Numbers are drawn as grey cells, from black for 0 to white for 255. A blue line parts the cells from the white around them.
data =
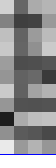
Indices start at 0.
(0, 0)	209
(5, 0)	149
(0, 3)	181
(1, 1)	63
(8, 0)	29
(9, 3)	73
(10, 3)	150
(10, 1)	153
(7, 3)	83
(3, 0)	200
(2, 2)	155
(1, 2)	66

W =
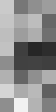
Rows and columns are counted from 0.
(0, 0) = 202
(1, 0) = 197
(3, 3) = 45
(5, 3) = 175
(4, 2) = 66
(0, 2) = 143
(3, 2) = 38
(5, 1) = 101
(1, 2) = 189

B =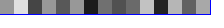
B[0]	151
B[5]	152
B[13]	97
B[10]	194

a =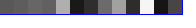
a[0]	88
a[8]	161
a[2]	102
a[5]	25

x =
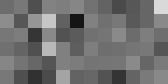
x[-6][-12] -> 109
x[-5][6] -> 129
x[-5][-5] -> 112
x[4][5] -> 124
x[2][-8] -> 82
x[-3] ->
[112, 100, 80, 185, 128, 94, 126, 110, 112, 117, 120, 85]
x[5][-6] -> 103
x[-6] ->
[109, 120, 79, 130, 126, 134, 114, 99, 74, 87, 102, 217]
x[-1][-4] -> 52
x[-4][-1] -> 110
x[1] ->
[141, 86, 149, 198, 97, 21, 129, 112, 120, 89, 102, 137]
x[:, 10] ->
[102, 102, 126, 120, 102, 122]
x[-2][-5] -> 117
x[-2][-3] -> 138
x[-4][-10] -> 53

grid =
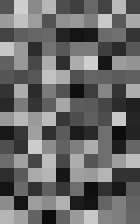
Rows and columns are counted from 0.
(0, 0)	84
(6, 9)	174
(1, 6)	126
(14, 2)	157
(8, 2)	154
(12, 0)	46
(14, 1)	19
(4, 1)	152
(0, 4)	77
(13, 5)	110
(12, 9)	49
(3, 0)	198
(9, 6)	41
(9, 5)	27
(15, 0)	181
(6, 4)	82
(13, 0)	20
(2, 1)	95
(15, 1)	160
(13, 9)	91
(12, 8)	50
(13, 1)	106
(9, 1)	55
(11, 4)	72
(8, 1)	184
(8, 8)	199
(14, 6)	19
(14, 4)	177
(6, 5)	14
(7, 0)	40
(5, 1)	76
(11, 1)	162
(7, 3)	95
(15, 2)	99

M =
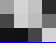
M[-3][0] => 161
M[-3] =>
[161, 212, 194, 43]
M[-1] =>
[18, 17, 69, 211]

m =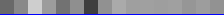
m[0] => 105
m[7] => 145
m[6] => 62
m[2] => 206

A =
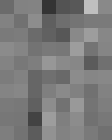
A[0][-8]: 107
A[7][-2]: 116
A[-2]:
[119, 118, 67, 157, 127, 140, 113, 120]
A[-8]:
[122, 124, 107, 97, 87, 137, 157, 135]
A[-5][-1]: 136
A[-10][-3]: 88
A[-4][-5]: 127
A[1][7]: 122
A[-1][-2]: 122
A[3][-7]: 133
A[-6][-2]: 91
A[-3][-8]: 122
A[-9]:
[130, 113, 141, 95, 110, 116, 122, 122]
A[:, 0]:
[107, 130, 122, 139, 131, 124, 132, 122, 119, 126]
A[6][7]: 130
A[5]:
[124, 130, 102, 112, 105, 140, 134, 136]
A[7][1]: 120
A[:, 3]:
[52, 95, 97, 121, 151, 112, 127, 141, 157, 146]
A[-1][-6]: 92
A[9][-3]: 136
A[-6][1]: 120
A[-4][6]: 113
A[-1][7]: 112

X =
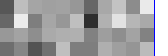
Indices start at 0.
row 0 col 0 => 87
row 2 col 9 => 163
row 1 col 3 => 166
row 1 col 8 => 226
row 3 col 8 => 159
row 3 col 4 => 191
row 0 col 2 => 165
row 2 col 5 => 176
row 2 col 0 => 152
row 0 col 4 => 162
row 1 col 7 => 177
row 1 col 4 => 151
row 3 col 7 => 175

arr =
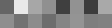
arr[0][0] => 101
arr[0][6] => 60
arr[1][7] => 129
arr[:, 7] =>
[169, 129]
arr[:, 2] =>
[167, 140]
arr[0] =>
[101, 233, 167, 144, 63, 146, 60, 169]
